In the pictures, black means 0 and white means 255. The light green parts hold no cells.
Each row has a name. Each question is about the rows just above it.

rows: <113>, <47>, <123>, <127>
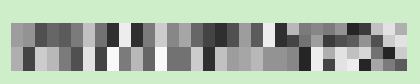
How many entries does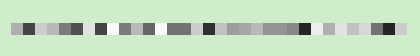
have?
33
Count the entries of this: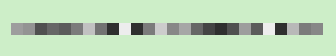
26
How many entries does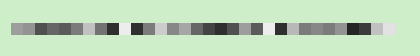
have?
32
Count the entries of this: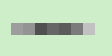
7
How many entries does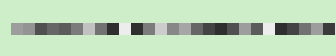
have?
27
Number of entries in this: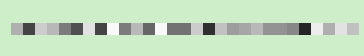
29
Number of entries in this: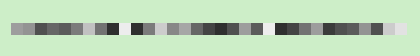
33

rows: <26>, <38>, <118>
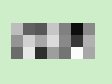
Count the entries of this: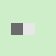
2
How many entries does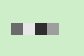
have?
4
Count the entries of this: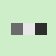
3
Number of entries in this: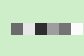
6
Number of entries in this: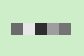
5
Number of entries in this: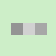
3

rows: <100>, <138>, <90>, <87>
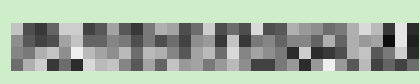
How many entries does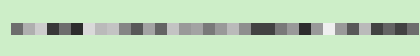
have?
34
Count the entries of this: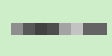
8

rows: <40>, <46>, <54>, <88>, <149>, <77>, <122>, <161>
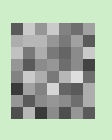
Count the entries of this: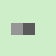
2
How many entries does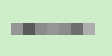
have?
7
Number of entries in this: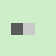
2
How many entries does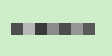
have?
7

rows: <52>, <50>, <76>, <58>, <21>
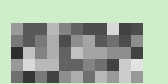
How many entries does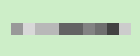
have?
10
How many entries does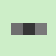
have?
3
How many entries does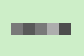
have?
5

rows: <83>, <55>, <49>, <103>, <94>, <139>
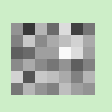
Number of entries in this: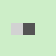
2
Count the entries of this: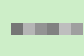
6
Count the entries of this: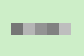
5
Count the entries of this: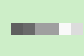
6
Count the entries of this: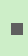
1
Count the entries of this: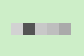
5

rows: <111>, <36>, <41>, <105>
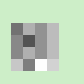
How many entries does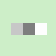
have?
3
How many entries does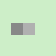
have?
2
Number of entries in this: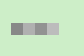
4
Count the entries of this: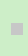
1
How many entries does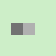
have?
2
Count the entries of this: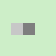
2

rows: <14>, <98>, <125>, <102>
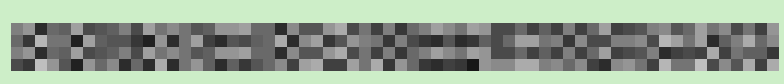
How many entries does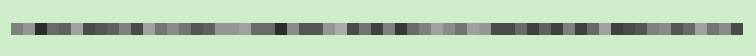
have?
61
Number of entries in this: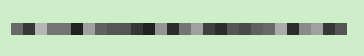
28
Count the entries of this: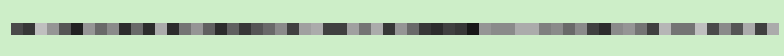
64
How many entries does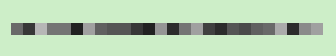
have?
26
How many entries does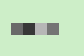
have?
4
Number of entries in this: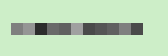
11
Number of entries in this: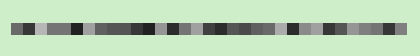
33

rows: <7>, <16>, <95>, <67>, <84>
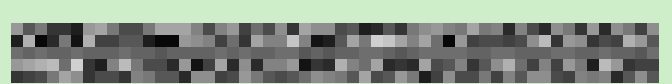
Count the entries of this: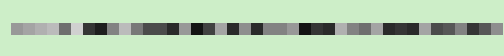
41
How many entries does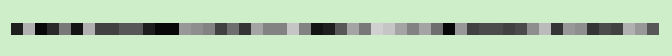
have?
54
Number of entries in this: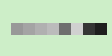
8

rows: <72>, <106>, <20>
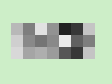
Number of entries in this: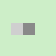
2
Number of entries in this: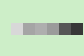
6
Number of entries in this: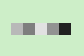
5
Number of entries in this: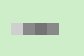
4

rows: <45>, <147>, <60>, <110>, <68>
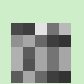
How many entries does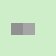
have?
2
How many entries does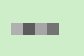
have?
4
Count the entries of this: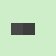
2
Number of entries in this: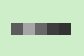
5
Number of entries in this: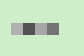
4

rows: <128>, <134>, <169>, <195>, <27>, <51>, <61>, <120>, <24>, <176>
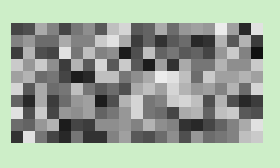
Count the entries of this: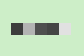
5
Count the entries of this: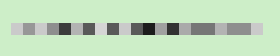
21
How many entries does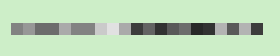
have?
21

